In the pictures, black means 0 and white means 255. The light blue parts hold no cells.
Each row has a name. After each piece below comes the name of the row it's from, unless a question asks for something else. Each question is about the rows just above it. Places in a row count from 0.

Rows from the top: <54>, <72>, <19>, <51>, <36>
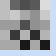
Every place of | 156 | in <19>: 0 1 4
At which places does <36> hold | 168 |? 0 1 3
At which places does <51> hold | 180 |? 0 2 4
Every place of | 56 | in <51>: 1
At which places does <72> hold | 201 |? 1 4
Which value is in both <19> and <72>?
| 145 |

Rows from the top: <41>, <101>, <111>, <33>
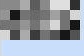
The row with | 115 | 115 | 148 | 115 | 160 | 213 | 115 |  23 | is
<111>
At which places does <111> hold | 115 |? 0 1 3 6
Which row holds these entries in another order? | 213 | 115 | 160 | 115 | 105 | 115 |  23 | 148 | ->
<101>
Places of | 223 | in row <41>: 5 6
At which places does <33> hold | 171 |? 2
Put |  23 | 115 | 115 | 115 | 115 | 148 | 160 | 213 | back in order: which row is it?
<111>

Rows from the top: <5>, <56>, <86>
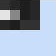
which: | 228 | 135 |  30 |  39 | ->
<56>
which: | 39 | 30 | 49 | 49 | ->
<86>
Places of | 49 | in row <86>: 2 3
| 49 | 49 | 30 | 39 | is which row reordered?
<86>

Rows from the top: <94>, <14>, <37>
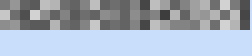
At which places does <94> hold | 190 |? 4 9 15
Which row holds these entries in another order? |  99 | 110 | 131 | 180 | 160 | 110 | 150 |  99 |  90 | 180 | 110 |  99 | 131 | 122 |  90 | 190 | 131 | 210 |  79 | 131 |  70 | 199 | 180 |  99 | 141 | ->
<37>
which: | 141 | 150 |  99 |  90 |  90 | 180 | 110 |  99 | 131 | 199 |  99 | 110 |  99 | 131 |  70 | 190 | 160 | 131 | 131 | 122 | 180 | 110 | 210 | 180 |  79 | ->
<37>
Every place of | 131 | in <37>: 8 13 17 18

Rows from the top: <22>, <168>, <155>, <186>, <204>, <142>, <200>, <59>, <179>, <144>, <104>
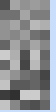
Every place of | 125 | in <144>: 4
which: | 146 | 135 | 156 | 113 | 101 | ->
<186>
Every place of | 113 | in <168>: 0 1

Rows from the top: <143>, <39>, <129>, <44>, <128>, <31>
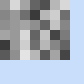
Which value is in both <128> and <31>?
| 183 |
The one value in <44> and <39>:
| 153 |
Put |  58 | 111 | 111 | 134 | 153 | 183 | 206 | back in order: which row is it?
<39>
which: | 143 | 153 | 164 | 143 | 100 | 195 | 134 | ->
<129>

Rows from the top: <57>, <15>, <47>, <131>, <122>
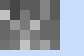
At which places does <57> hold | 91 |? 0 2 3 5
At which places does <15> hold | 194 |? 0
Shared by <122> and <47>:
| 121 |
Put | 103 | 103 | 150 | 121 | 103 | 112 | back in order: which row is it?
<131>
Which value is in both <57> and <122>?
| 131 |
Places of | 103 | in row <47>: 0 4 5
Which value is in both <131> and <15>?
| 121 |

